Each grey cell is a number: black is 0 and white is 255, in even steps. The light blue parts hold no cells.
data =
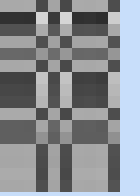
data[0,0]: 169
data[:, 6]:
[170, 48, 82, 165, 103, 169, 64, 70, 75, 170, 94, 94, 168, 167, 171, 168]
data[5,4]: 164
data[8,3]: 181
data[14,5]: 72
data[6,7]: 65
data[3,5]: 78
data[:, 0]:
[169, 49, 82, 165, 104, 168, 65, 71, 76, 170, 95, 95, 167, 166, 171, 167]
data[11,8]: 94
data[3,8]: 167
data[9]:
[170, 170, 170, 73, 165, 72, 170, 169, 171, 77]
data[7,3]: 187
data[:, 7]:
[169, 50, 83, 165, 104, 168, 65, 71, 77, 169, 95, 94, 167, 166, 171, 167]
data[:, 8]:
[171, 45, 80, 167, 102, 170, 61, 68, 73, 171, 92, 94, 169, 168, 173, 169]
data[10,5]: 165
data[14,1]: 171
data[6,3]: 195
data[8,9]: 177
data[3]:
[165, 165, 165, 79, 161, 78, 165, 165, 167, 82]
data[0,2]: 170
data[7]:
[71, 71, 70, 187, 78, 187, 70, 71, 68, 183]
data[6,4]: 73
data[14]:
[171, 171, 171, 73, 166, 72, 171, 171, 173, 77]
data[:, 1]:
[169, 49, 82, 165, 104, 168, 65, 71, 76, 170, 95, 95, 167, 166, 171, 167]
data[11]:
[95, 95, 95, 146, 96, 147, 94, 94, 94, 144]
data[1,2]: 48

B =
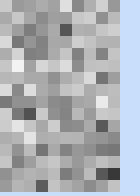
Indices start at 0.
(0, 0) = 202
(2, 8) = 197
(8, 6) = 165
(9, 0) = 205
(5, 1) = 242
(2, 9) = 206
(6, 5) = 173
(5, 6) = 141
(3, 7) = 194
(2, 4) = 170
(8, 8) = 234
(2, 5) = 85
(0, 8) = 208
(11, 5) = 181
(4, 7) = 187
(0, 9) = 152
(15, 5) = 175
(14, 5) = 124
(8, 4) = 139
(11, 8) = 148
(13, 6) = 153
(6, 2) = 169
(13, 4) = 198
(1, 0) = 170
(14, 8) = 88
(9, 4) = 144
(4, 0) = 173
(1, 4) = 159
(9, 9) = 197
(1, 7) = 206
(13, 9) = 180
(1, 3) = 140
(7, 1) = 137

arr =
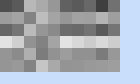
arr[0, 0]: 79
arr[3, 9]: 205
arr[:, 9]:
[113, 158, 117, 205, 152, 158]
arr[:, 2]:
[184, 131, 186, 146, 175, 131]
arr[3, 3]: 130
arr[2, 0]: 102
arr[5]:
[149, 153, 131, 197, 169, 148, 149, 153, 155, 158]
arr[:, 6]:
[90, 162, 105, 216, 145, 149]
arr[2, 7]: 115
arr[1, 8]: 180
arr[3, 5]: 227
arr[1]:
[156, 163, 131, 189, 164, 150, 162, 160, 180, 158]

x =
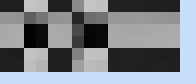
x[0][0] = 30
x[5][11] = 32
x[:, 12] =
[31, 151, 168, 171, 32, 32]
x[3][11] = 169
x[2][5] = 169
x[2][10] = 167
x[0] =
[30, 30, 196, 192, 30, 30, 138, 196, 193, 33, 33, 33, 31, 31, 30]
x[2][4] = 170
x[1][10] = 152
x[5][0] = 32
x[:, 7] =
[196, 109, 6, 4, 193, 187]
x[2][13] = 169
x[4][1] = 29
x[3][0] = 170
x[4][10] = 34
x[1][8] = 113
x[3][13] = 171
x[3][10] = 169
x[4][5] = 30
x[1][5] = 149
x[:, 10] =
[33, 152, 167, 169, 34, 34]

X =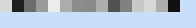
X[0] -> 215
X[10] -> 129
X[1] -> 30
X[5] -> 172

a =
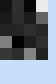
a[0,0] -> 19
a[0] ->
[19, 47, 7, 235]
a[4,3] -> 33
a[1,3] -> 99
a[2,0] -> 35
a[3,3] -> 47
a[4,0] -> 54

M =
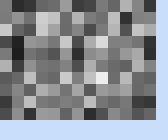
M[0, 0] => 125
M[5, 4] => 113
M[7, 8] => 154
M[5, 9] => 106
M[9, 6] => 148
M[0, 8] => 122
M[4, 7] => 140
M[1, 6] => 179
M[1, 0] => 123
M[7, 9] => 145
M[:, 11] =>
[133, 129, 195, 116, 169, 177, 106, 105, 61, 84]
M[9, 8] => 81
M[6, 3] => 112
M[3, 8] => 218
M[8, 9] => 105
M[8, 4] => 115
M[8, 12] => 55
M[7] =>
[101, 134, 97, 174, 154, 116, 165, 89, 154, 145, 161, 105, 115]
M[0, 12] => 55
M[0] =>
[125, 44, 54, 102, 108, 155, 61, 69, 122, 102, 178, 133, 55]
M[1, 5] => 108
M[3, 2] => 149
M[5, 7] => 174
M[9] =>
[76, 142, 51, 154, 151, 99, 148, 45, 81, 137, 116, 84, 101]
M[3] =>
[74, 34, 149, 142, 120, 199, 76, 172, 218, 128, 129, 116, 51]
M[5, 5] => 130
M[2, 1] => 100
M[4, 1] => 30
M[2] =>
[200, 100, 82, 201, 163, 107, 132, 76, 122, 181, 82, 195, 171]
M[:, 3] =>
[102, 206, 201, 142, 103, 117, 112, 174, 121, 154]
